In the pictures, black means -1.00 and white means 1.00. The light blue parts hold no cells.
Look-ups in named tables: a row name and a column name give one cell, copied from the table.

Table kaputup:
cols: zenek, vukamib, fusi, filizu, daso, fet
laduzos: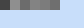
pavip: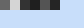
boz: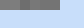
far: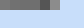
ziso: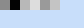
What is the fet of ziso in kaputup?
0.54
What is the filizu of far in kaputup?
-0.13
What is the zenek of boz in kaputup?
-0.03
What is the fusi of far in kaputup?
-0.13
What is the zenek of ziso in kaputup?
0.09
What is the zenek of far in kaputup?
-0.06
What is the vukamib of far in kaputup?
-0.11
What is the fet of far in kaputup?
0.10
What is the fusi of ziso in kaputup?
0.44
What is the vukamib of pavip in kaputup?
0.67

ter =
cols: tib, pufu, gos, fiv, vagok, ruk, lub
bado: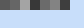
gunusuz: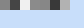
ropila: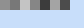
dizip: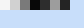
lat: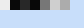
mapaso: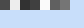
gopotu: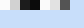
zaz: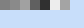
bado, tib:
-0.30
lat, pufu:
-0.93
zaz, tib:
0.00
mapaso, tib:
-0.42
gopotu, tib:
0.97
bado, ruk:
0.03
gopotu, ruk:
0.77
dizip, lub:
-0.72

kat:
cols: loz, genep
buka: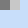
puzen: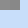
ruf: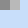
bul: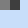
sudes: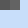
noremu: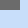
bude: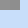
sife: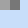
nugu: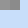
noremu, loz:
-0.15
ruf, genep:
0.45
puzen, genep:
0.07
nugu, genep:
0.09
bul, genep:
-0.51
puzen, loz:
0.10
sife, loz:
0.27
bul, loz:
-0.02
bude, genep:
0.11
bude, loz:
0.14
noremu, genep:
-0.16
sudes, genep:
-0.22
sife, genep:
-0.07
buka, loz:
-0.04
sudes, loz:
-0.32
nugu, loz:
0.16
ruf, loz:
0.09
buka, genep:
0.57
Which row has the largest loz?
sife

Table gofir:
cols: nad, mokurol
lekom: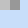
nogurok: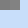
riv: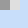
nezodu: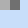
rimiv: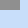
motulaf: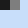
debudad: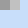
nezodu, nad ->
0.37
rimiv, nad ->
0.14
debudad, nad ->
0.22
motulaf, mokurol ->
-0.01
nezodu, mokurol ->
-0.12
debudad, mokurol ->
0.51
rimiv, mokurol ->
0.12

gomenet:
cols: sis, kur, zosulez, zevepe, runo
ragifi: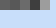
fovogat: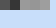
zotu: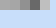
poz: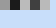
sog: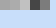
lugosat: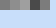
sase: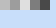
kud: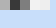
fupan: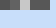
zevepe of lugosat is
-0.42
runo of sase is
-0.43
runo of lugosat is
-0.03
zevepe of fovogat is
0.18
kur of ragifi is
-0.31
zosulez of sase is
0.75
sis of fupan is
-0.35
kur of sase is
0.23
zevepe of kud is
0.90
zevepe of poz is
-0.50
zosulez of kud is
-0.01
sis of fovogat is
-0.35
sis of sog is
0.30
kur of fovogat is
-0.58
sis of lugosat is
-0.03
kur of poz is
-0.79
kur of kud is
-0.55
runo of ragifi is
0.23
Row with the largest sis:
sase

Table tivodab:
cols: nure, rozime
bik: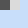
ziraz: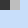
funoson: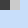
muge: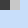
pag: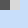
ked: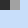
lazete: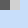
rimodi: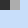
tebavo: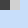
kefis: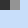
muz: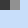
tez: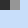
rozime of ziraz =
0.49
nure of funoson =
-0.51
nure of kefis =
-0.61
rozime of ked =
0.27
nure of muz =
-0.55
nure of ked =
-0.64
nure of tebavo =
-0.49
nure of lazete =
-0.28
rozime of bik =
0.72
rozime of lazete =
0.64

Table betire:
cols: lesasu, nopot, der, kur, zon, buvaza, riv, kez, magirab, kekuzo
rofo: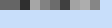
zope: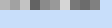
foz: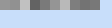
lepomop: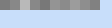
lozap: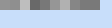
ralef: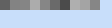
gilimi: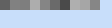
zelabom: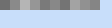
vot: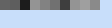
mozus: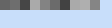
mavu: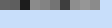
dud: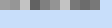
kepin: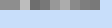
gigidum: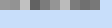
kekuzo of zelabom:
0.04
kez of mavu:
0.11
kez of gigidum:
-0.03
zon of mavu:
0.03
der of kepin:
0.48
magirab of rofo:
0.36
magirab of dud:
-0.15
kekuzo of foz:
-0.06
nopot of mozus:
-0.14
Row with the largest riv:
zope

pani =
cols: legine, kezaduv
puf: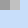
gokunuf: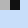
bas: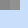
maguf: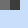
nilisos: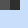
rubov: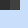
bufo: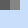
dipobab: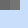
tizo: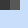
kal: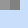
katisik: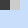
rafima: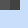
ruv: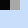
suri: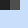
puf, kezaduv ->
0.51
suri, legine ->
-0.73
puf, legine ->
0.23
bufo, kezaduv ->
0.04
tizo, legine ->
-0.56
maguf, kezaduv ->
-0.53
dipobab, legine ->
-0.18
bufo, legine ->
-0.28
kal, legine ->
0.18
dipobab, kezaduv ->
-0.09
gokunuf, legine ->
0.42

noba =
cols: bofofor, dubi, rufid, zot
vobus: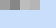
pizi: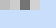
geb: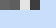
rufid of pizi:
-0.09
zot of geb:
-0.52
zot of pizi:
0.65
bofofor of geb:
-0.21
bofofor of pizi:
0.49
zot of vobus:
0.42
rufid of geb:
0.79
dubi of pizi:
0.61
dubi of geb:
-0.26
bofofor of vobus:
0.25
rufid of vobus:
0.48

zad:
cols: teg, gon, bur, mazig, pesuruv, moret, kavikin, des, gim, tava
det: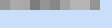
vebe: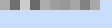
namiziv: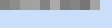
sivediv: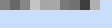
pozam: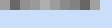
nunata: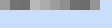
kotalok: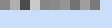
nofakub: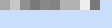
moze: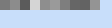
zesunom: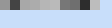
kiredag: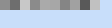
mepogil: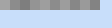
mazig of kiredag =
0.09
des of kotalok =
-0.10
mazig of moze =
0.67
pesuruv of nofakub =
0.07
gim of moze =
-0.22
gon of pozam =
-0.18
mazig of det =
-0.02
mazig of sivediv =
0.53
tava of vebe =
0.32
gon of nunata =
-0.10
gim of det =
0.41

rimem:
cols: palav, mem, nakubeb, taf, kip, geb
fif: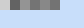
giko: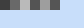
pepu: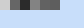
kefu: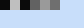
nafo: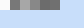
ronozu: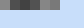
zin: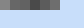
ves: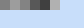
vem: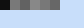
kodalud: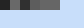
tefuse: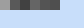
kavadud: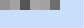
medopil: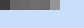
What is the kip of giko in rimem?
0.24
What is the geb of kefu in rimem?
-0.13
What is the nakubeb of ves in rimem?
0.03
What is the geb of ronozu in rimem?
-0.05
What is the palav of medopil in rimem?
-0.52
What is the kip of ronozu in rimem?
0.05
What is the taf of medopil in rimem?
-0.14
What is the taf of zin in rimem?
-0.42
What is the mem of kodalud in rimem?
-0.18
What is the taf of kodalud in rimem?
-0.27
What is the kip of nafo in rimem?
-0.15
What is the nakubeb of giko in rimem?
0.46
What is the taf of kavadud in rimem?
0.30
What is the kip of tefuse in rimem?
-0.34
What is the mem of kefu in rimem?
0.50
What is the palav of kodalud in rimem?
-0.72
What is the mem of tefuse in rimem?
-0.30
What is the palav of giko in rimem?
-0.51

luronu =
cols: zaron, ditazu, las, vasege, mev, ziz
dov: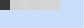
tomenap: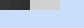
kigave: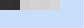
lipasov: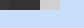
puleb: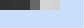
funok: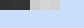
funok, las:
-0.60
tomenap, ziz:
0.65
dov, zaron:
-0.56
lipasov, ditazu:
-0.60
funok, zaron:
-0.61
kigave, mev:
0.64
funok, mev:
0.67
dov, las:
0.67
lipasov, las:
-0.60
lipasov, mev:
0.62
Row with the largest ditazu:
dov

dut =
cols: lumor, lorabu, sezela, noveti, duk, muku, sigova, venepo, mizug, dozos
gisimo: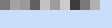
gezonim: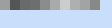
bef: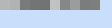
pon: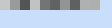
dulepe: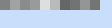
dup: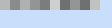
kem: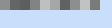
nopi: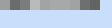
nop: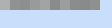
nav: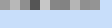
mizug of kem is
0.52
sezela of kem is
-0.26
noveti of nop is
0.21
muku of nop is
0.09
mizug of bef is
-0.03
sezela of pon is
-0.34
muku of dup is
0.62
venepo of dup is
0.17
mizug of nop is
0.08
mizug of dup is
-0.12
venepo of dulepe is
-0.10
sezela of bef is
-0.04
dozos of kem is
-0.04

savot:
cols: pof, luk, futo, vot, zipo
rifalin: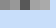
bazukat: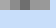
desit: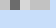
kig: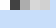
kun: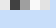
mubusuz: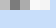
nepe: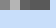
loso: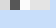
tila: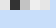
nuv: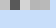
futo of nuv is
0.66
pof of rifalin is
0.08
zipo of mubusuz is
0.91
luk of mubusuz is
-0.03
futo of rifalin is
-0.31
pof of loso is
0.71

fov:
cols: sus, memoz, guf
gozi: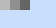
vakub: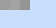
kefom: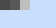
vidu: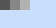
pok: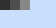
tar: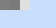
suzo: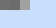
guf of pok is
0.06
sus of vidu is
-0.33
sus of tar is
-0.01
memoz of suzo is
-0.15
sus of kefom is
-0.43
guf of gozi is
-0.21
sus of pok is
-0.62
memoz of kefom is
-0.32
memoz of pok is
-0.39
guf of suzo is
0.26
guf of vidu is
0.40
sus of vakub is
0.23

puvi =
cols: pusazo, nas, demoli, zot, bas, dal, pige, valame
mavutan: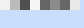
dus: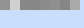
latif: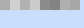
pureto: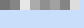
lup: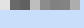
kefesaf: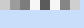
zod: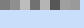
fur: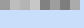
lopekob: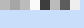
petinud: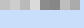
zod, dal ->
-0.32
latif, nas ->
0.63
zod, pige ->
0.25
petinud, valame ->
0.34
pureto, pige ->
0.04
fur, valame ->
0.34
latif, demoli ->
0.40
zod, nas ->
0.12
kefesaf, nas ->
0.22
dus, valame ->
0.33

